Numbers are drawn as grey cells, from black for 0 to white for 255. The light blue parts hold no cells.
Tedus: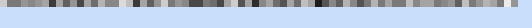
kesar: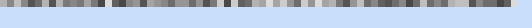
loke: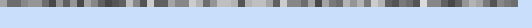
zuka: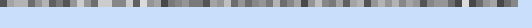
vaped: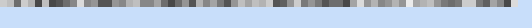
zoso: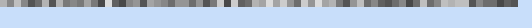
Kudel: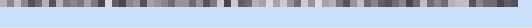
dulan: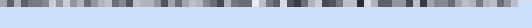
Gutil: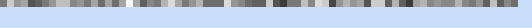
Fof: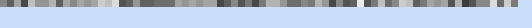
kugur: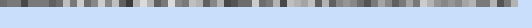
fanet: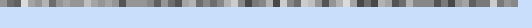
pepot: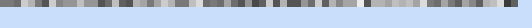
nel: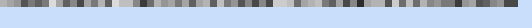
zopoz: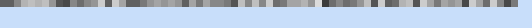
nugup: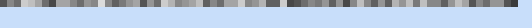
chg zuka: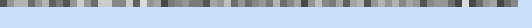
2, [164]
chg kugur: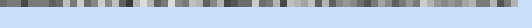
59, [164]
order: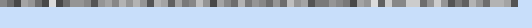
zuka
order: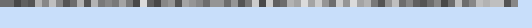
zoso
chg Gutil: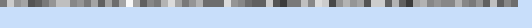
15, [109]

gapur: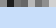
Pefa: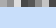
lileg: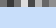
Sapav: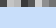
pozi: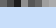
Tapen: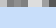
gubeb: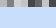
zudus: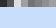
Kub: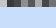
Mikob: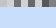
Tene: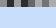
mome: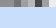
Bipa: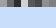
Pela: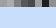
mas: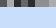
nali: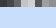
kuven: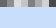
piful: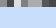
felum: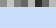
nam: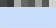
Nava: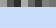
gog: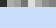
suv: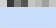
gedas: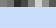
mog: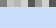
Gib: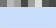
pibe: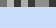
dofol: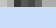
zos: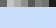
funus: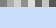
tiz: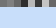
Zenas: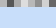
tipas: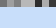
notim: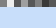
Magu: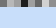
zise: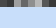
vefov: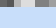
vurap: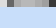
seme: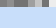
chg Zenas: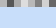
6, [143]
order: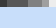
notim
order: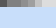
Tapen
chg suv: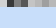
8, [196]
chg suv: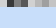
5, [196]
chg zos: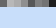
2, [196]

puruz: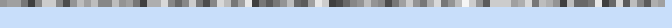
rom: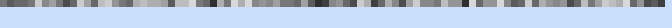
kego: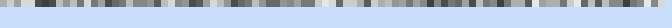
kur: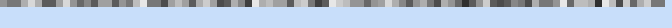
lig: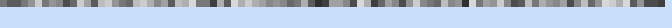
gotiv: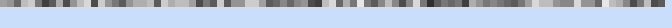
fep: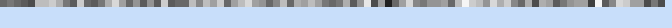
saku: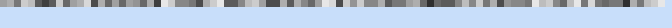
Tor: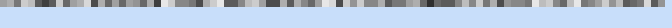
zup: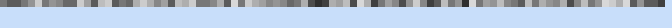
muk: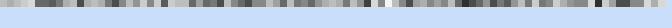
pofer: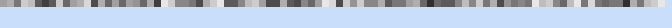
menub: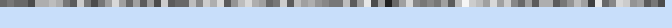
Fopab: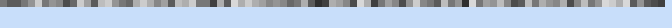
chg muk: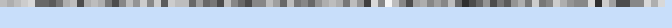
75, [189]
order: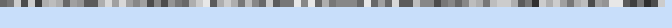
saku
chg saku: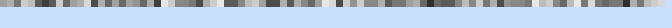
95, [231]
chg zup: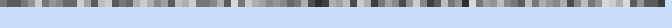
52, [216]
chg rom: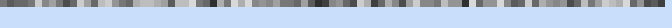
22, [174]

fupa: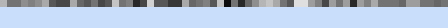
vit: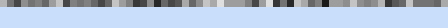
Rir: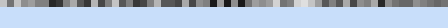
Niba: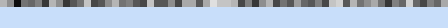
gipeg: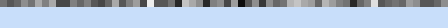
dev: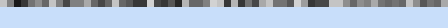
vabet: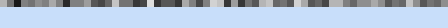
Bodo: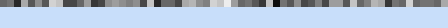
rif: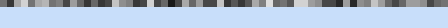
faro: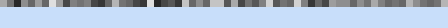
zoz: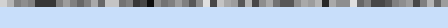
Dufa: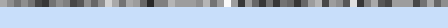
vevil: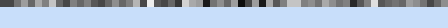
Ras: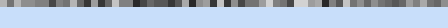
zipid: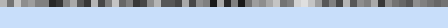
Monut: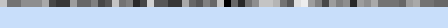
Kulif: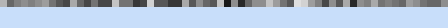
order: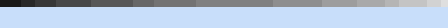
Rir
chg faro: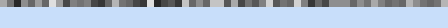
48, [157]

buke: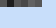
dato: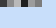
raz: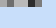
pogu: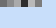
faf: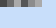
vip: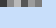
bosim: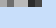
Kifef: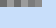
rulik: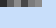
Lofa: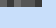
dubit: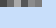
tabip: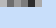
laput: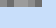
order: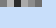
pogu
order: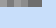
Kifef
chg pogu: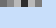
3, [170]
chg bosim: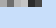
4, [185]

